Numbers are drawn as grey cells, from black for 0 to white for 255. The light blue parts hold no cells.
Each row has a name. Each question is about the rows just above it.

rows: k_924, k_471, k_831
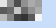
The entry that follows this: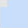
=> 145
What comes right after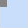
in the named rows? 65

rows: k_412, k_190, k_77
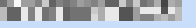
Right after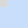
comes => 173
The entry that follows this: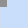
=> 130

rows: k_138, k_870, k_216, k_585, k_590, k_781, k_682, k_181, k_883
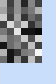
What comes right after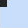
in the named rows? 134
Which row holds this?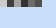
k_216
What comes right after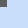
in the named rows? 122

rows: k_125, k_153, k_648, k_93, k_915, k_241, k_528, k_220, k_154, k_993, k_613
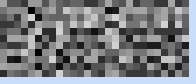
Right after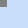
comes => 44
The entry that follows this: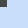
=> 56
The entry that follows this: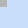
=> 56

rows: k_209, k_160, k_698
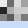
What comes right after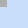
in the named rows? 204
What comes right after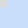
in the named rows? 162
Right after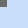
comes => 219
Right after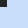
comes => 174
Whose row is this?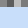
k_698

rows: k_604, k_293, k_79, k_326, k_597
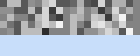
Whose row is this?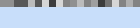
k_293
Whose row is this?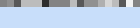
k_597
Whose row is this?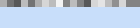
k_326
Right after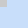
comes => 188
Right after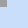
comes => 60
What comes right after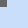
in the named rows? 175

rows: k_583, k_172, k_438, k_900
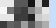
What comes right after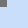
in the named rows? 73
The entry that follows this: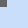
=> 88
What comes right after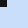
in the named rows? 203
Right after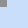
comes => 173
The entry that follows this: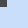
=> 60
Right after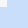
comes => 115

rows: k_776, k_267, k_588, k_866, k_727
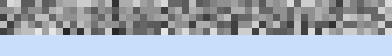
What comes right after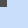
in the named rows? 103
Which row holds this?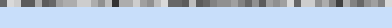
k_776
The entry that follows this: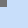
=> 160

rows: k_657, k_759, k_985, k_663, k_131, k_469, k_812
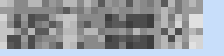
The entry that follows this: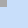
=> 61
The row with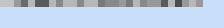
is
k_131
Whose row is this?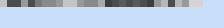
k_469
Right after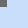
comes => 183

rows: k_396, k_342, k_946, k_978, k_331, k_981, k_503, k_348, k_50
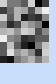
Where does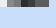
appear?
k_981
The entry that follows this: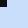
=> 121
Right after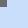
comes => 179
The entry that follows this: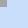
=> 77

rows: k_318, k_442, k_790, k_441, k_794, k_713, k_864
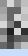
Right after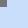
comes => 31
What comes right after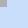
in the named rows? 103
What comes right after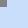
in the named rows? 62
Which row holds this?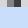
k_441
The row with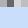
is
k_790
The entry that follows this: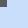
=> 103
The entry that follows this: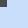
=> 147

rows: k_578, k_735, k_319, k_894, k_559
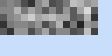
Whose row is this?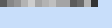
k_319
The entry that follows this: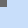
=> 179
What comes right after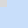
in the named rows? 91

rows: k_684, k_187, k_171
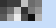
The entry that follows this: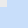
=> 77
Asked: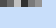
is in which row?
k_187
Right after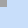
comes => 235
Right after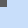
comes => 163

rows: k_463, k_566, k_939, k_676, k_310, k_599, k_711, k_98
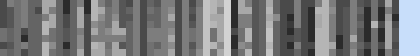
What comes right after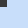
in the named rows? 125
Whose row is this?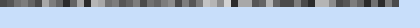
k_566
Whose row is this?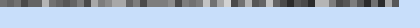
k_310
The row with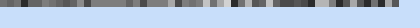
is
k_599
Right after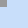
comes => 43

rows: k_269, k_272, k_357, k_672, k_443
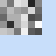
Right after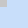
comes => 187
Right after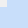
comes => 91

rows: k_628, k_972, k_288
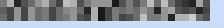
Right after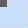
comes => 69
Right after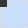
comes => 37
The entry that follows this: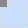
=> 148

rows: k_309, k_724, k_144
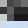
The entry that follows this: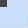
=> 84
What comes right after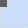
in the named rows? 42
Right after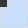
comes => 96

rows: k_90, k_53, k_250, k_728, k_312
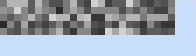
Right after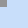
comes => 134
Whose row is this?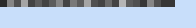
k_728
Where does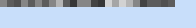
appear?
k_312
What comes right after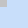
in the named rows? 54
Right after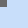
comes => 67

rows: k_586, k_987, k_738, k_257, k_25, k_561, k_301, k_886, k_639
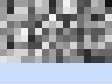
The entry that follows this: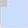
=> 129
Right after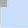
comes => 88

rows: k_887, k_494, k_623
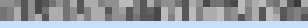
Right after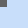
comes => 73
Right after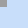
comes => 87

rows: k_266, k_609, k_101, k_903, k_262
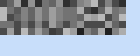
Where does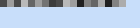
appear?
k_262
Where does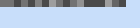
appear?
k_903
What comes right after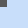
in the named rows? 130
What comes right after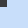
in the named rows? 74

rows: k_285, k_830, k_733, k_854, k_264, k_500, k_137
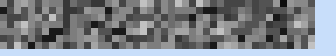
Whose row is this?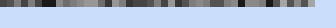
k_500
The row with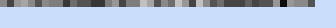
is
k_285
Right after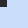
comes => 151
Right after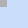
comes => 165
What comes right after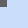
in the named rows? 69

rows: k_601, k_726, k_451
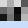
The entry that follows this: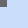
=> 131
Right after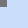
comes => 22
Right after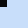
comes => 159

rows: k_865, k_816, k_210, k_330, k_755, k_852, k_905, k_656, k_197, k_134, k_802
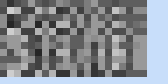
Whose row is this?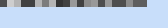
k_755
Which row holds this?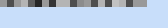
k_656
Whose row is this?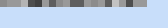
k_852
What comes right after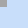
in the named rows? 94
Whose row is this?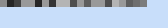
k_330
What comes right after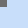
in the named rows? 124

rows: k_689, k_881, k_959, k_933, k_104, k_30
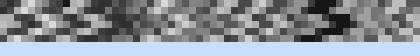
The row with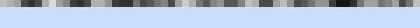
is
k_933
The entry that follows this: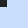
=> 116
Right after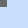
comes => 146

